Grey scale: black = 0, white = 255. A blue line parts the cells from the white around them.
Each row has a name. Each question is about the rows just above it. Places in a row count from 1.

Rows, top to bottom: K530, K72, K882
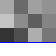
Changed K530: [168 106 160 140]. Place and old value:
4, [146]
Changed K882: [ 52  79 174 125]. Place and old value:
4, [119]
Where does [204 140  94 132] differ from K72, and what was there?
1, [196]
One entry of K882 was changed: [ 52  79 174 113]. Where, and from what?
4, [119]
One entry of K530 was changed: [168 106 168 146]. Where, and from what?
3, [160]
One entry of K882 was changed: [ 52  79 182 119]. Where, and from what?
3, [174]
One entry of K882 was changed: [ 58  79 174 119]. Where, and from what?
1, [52]

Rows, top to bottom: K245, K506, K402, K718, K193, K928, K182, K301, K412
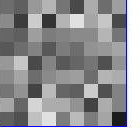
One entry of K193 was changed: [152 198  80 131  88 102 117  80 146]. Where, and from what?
3, [73]
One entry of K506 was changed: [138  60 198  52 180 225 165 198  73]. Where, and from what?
3, [204]
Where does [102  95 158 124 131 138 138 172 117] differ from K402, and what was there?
8, [180]
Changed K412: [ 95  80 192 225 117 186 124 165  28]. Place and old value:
5, [124]
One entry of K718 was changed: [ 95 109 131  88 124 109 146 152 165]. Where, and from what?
1, [88]
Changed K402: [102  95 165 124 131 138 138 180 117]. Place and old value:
3, [158]
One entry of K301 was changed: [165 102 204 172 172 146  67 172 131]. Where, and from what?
3, [212]

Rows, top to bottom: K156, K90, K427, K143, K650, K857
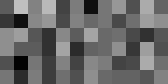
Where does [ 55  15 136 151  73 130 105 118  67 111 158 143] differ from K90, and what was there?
9, [73]
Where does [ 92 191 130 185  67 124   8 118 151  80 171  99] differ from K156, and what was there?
7, [15]
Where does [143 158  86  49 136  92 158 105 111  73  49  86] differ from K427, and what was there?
7, [164]
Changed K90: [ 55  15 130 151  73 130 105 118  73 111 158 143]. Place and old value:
3, [136]

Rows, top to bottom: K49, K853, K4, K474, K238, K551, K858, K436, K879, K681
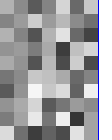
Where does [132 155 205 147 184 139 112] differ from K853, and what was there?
4, [155]
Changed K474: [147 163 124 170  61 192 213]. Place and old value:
2, [155]
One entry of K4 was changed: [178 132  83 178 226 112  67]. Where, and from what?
6, [105]
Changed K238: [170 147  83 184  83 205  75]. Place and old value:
5, [75]
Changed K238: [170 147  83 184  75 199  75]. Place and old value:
6, [205]
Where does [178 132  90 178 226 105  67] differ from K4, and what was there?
3, [83]
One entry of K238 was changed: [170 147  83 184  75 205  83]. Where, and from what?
7, [75]

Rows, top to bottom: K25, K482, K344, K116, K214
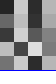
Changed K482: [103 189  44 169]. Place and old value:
3, [50]
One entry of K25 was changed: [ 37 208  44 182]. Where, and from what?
2, [202]

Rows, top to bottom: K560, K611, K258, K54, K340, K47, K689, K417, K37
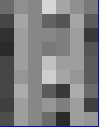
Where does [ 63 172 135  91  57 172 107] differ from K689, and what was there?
1, [70]
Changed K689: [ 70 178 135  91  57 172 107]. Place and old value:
2, [172]

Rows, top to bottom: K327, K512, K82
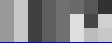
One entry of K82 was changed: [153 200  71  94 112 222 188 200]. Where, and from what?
3, [64]
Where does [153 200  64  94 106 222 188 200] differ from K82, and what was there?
5, [112]
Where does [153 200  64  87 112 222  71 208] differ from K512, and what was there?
4, [94]

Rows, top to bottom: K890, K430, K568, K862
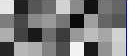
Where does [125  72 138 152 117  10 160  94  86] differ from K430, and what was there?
8, [101]
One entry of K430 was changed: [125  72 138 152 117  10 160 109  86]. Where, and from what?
8, [101]
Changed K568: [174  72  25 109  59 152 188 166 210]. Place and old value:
2, [66]
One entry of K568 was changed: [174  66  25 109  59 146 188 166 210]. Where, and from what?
6, [152]
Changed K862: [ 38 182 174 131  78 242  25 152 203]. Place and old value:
8, [146]
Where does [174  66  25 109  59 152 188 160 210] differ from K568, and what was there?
8, [166]

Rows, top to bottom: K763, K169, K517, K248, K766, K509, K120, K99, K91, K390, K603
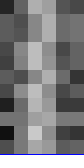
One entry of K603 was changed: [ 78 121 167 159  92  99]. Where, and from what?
4, [153]
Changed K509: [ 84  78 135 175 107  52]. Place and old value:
1, [92]
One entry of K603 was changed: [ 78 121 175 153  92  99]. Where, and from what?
3, [167]
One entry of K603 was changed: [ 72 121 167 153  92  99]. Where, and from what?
1, [78]
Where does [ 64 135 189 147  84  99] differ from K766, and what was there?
2, [129]
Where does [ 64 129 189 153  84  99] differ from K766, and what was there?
4, [147]

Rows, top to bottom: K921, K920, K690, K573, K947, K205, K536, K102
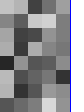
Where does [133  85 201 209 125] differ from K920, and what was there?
2, [93]
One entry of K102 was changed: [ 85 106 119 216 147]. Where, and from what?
3, [125]
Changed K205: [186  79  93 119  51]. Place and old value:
3, [99]

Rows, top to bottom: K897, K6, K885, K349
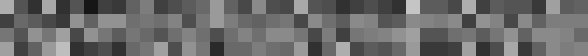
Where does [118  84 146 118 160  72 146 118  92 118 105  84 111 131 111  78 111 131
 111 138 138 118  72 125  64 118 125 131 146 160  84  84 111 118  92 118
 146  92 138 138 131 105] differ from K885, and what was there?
38, [98]
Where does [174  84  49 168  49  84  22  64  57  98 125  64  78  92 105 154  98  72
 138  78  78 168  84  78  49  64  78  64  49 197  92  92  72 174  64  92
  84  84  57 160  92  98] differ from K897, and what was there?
21, [72]
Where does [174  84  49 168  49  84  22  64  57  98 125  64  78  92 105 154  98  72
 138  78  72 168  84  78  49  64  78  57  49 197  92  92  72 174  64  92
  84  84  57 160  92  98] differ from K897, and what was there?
28, [64]
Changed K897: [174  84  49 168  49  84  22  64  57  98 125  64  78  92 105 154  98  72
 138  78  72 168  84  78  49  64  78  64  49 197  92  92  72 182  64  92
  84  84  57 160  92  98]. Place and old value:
34, [174]

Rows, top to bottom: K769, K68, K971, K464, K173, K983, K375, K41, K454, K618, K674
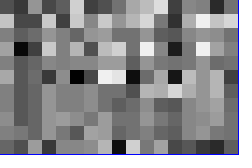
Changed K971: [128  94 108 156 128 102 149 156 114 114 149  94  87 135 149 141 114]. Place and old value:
4, [149]
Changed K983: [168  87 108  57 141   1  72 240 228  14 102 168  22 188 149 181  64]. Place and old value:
11, [108]
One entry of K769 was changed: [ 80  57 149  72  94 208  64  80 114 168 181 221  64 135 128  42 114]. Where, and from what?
11, [188]
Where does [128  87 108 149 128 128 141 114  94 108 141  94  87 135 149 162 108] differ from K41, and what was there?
3, [102]
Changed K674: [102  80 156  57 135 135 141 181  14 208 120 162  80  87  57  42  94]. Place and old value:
13, [72]

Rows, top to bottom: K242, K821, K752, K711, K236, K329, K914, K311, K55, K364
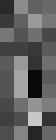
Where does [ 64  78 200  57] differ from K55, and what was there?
4, [51]
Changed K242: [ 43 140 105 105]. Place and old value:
3, [97]

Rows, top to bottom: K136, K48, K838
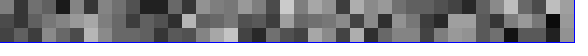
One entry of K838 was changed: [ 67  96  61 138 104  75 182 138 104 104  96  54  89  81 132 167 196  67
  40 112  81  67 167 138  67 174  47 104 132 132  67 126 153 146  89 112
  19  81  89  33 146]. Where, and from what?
38, [89]
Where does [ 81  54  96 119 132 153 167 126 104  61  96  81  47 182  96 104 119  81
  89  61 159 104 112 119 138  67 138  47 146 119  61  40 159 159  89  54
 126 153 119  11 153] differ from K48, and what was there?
1, [75]
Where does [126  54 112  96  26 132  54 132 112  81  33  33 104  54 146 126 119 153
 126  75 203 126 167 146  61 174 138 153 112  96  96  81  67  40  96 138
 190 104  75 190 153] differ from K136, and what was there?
41, [159]
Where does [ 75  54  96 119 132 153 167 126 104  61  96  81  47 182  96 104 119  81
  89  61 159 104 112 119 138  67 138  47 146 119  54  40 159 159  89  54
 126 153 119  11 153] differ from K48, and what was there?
31, [61]
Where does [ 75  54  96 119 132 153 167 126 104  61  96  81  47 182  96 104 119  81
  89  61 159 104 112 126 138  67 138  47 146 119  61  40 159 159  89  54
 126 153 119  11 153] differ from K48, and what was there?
24, [119]
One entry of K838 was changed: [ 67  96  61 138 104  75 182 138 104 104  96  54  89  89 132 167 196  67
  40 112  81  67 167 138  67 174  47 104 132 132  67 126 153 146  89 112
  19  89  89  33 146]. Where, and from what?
14, [81]
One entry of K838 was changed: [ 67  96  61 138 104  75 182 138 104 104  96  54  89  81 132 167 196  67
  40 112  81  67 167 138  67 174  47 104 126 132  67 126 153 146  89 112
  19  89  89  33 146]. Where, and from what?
29, [132]

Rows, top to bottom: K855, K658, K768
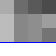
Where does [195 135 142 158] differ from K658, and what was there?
1, [188]
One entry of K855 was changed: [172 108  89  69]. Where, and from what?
4, [75]
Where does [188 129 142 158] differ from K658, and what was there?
2, [135]
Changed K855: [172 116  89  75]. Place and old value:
2, [108]

